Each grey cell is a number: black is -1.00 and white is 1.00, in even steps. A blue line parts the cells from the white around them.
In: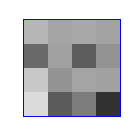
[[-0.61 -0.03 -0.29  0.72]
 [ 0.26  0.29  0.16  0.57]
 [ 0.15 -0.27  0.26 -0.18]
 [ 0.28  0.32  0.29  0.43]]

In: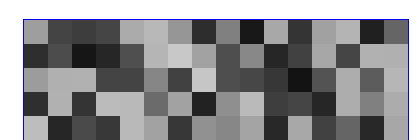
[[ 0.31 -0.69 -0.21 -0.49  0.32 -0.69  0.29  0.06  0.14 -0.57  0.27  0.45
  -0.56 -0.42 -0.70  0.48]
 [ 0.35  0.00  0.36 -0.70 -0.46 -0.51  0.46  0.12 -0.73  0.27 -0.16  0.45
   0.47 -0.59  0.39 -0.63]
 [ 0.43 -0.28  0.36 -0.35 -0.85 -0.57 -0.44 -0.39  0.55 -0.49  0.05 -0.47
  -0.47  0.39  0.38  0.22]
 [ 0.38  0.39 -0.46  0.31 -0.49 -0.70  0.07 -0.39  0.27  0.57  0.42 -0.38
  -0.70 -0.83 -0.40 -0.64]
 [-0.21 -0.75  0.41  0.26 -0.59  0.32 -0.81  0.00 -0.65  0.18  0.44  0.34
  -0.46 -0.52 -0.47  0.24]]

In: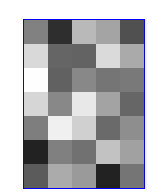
[[-0.08 -0.73  0.21  0.34 -0.29]
 [ 0.26  0.52 -0.11  0.00 -0.73]
 [ 0.11 -0.17  0.63  0.88 -0.01]
 [-0.20  0.28  0.82  0.07  0.68]
 [-0.05 -0.08  0.07 -0.24  0.99]
 [ 0.33  0.71 -0.22 -0.21  0.70]
 [-0.37  0.29  0.45 -0.64  0.01]]

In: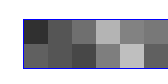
[[-0.25  0.50 -0.01 -0.44 -0.33 -0.25]
 [-0.06  0.02  0.41 -0.13 -0.33 -0.62]]

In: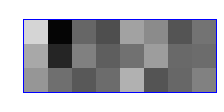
[[ 0.01 -0.19 -0.34  0.39 -0.15 -0.31 -0.13  0.18]
 [-0.15 -0.18  0.23 -0.11 -0.26  0.00 -0.71  0.32]
 [-0.10 -0.34  0.09  0.27 -0.39 -0.20 -0.96  0.67]]

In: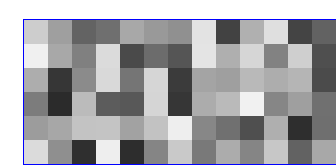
[[ 0.32 -0.23  0.56  0.04  0.35 -0.05  0.58  0.04 -0.65  0.87 -0.63  0.12
   0.72]
 [-0.13 -0.64  0.37 -0.38 -0.12  0.06  0.87  0.52  0.27  0.54  0.53  0.31
   0.22]
 [-0.12  0.25  0.05  0.89  0.46  0.35 -0.58  0.67 -0.31 -0.28  0.47 -0.66
  -0.03]
 [-0.41  0.42  0.36  0.45  0.25  0.29 -0.54  0.68 -0.08  0.70  0.09 -0.58
   0.36]
 [-0.38  0.62  0.02  0.68  0.37  0.79 -0.33 -0.15 -0.42  0.72  0.00  0.32
   0.88]
 [-0.23 -0.47  0.75  0.38 -0.48  0.78  0.13  0.20  0.32 -0.13 -0.22  0.25
   0.61]]

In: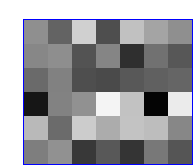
[[-0.33 -0.06 -0.59 -0.31 -0.56  0.14 -0.01]
 [ 0.06  0.48  0.53  0.35  0.60 -0.16  0.45]
 [ 0.84 -0.97  0.52  0.91  0.14  0.02 -0.83]
 [-0.21 -0.25 -0.31 -0.42 -0.39  0.01 -0.17]
 [-0.32 -0.11 -0.63  0.04 -0.35  0.11  0.06]
 [ 0.12  0.29  0.51 -0.39  0.63 -0.22  0.12]]

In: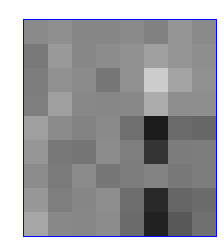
[[-0.12 -0.31 -0.74 -0.15  0.10  0.06  0.07  0.30]
 [-0.15 -0.20 -0.68 -0.14  0.11  0.05 -0.01  0.19]
 [-0.02 -0.06  0.03 -0.02 -0.07  0.09 -0.04  0.10]
 [-0.02 -0.03 -0.59 -0.01  0.10 -0.08 -0.06  0.18]
 [-0.19 -0.16 -0.79 -0.13  0.08  0.03  0.09  0.25]
 [ 0.11  0.11  0.35  0.07  0.06  0.07  0.25 -0.01]
 [ 0.14  0.29  0.60  0.13 -0.07  0.09  0.13 -0.02]
 [ 0.11  0.16  0.25  0.14  0.10  0.06  0.20 -0.05]
 [ 0.08  0.17  0.01  0.08  0.05  0.05  0.12  0.08]]
